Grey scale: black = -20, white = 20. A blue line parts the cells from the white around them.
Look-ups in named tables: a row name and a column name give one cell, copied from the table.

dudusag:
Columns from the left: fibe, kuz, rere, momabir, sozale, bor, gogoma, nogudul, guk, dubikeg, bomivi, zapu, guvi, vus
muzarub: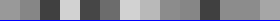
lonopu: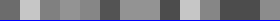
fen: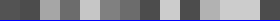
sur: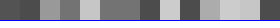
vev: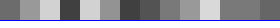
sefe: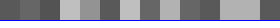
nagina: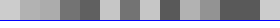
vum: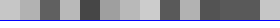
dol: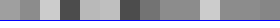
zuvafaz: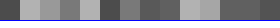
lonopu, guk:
-8
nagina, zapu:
-6
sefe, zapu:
8
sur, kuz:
-8
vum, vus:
11
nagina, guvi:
-6
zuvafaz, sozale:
8
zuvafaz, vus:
-7
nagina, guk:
-6
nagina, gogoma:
-2
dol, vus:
1
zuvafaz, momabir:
-1
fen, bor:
0
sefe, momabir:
10
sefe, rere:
-7
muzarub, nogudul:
9
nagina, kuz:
8
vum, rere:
-5
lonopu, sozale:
1
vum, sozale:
-9

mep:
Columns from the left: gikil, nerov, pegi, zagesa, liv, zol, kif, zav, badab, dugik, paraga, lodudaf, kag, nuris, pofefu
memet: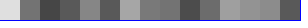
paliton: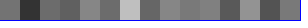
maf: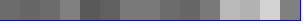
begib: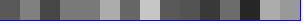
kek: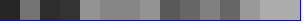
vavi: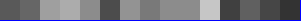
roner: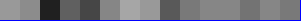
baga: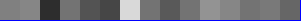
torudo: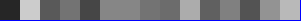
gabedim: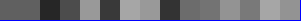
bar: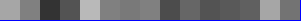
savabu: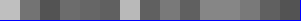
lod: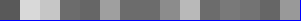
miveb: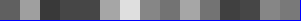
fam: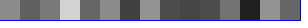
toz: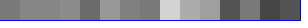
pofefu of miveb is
-1
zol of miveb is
6
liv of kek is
3
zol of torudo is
1
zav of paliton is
-4
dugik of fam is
-9
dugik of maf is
-4
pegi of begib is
-9
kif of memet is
6
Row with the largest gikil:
memet

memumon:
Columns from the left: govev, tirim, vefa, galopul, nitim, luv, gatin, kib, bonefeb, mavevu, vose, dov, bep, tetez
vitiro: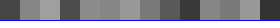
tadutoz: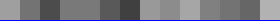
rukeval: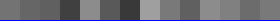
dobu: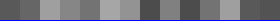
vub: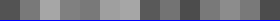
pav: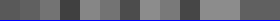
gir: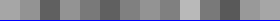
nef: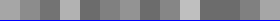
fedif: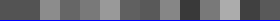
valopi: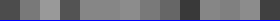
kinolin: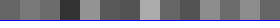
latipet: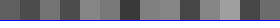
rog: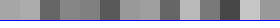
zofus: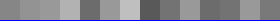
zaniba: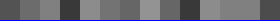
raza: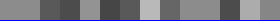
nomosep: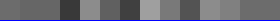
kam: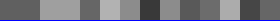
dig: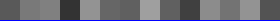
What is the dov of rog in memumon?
-9
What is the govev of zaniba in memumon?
-7
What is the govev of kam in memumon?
-5
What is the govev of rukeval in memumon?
-2
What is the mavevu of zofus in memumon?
4
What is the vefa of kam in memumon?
5
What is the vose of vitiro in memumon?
1
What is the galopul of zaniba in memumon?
-11
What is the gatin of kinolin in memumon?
-7
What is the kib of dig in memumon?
5
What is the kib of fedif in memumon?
-6
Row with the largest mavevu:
nef

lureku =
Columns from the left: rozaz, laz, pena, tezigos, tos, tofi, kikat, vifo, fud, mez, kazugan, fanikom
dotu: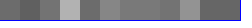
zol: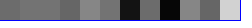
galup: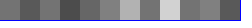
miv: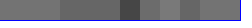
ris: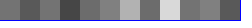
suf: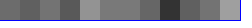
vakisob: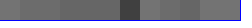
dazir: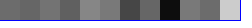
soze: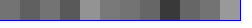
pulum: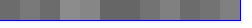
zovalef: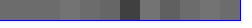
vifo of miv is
-3
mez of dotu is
3
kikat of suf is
-1
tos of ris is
-3
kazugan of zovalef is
-2
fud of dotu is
-2
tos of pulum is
1
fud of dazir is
-18
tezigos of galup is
-8
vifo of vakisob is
-2
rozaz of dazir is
-3
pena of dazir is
-2
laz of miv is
-2
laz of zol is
-2
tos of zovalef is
-3

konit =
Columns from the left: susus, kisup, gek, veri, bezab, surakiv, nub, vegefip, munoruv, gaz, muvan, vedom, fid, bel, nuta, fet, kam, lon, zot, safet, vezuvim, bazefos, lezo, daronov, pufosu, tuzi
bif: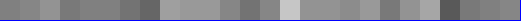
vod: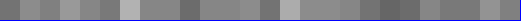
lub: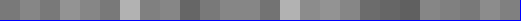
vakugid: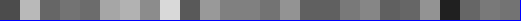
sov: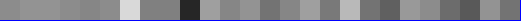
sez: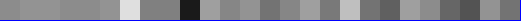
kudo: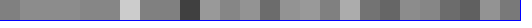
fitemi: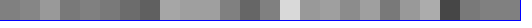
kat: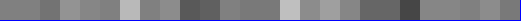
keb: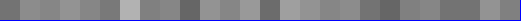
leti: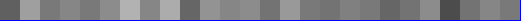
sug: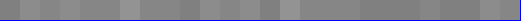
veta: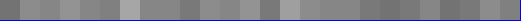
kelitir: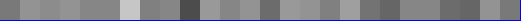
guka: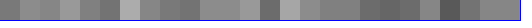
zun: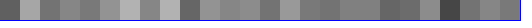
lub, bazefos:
1
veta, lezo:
-2
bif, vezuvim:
3
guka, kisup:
2
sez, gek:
3
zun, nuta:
4
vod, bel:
-2
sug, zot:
0
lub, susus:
-1
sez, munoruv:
0
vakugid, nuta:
3
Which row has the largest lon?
sez

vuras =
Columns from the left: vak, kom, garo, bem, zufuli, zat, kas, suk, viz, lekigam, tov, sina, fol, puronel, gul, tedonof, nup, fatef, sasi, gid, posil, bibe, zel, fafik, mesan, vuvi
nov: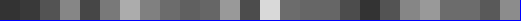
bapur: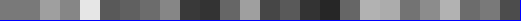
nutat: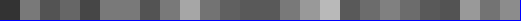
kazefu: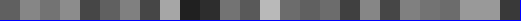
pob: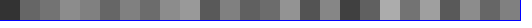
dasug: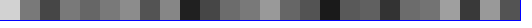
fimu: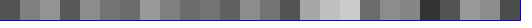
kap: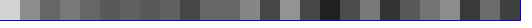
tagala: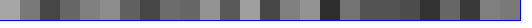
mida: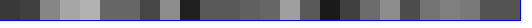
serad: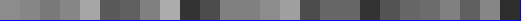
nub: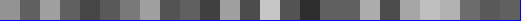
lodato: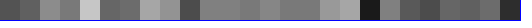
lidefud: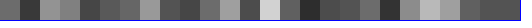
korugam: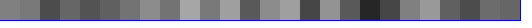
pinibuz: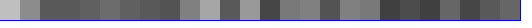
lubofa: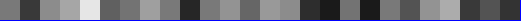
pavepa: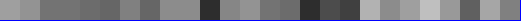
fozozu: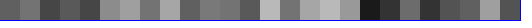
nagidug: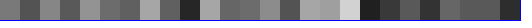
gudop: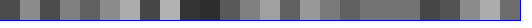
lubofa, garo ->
2
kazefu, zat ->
-5
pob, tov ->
-6
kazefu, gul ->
-3
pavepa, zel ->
4
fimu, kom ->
0
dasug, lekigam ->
-15
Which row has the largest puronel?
nov

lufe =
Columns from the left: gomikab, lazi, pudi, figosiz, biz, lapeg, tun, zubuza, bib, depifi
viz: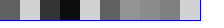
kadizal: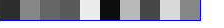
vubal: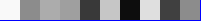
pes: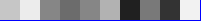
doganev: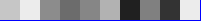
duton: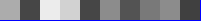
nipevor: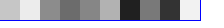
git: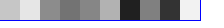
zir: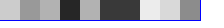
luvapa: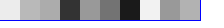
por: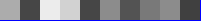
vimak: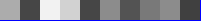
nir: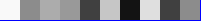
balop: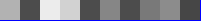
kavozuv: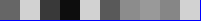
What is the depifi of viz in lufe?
13
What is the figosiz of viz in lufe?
-18
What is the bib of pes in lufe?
-12
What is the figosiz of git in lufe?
-2
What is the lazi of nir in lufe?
2
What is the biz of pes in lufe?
1
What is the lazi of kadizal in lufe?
1
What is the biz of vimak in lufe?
-9

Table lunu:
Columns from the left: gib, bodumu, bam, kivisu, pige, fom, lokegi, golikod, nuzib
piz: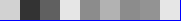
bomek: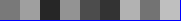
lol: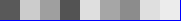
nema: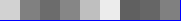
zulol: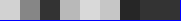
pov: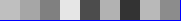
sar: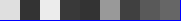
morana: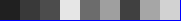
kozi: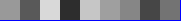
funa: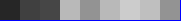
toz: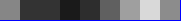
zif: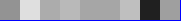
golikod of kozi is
-9
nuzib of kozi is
-2
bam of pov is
0
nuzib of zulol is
-12
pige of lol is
15
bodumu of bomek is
5

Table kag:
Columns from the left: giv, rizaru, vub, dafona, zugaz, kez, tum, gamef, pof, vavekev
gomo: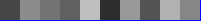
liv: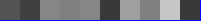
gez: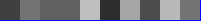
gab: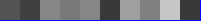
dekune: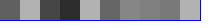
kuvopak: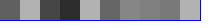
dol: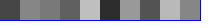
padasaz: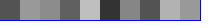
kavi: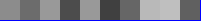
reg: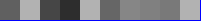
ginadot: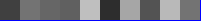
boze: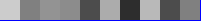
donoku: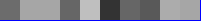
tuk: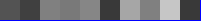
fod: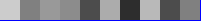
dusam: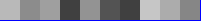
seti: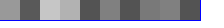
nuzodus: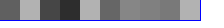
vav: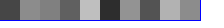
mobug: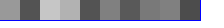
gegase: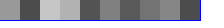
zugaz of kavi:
4
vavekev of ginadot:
-2
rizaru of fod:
0
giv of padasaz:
-7
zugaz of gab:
1
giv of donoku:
-3
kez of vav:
-13
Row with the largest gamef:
dusam

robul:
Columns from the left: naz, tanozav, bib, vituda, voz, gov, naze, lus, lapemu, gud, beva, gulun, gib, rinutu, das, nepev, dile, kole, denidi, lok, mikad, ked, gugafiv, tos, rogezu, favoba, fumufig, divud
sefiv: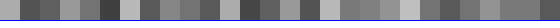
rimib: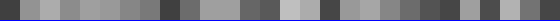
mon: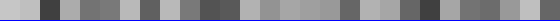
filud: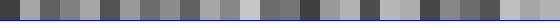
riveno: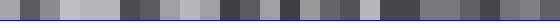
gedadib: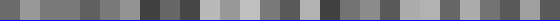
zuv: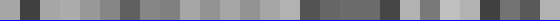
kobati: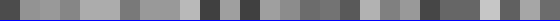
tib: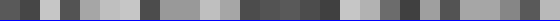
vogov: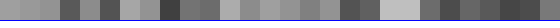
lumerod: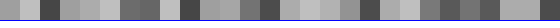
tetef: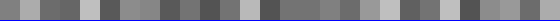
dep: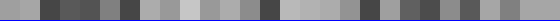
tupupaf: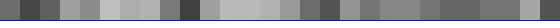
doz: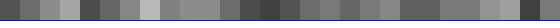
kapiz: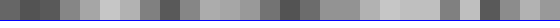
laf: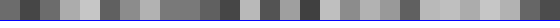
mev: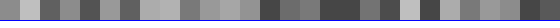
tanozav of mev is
10
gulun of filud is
1
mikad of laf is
-5
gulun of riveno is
-10
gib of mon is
8
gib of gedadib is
10
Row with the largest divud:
tib

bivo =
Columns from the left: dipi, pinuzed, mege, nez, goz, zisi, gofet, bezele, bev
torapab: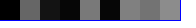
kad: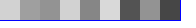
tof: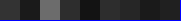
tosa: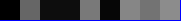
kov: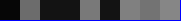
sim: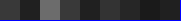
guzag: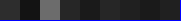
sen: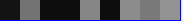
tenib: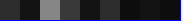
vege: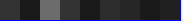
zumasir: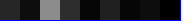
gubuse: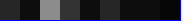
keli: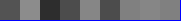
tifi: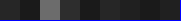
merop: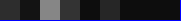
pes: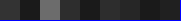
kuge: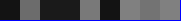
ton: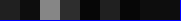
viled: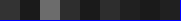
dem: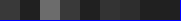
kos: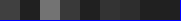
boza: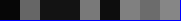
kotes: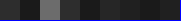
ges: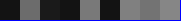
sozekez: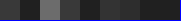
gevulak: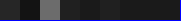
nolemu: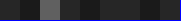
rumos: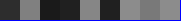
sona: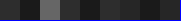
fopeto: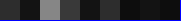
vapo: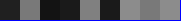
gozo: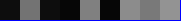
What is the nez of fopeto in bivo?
-11
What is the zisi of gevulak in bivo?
-15
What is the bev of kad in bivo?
-9
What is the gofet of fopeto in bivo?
-18
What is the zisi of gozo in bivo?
-19
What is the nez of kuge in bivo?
-16
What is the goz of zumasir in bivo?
-19
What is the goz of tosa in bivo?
-1
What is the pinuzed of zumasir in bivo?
-18
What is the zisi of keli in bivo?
-8
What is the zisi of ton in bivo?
-15
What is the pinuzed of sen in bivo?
-2
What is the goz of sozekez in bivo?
-15
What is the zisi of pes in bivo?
-13
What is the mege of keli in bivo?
-13

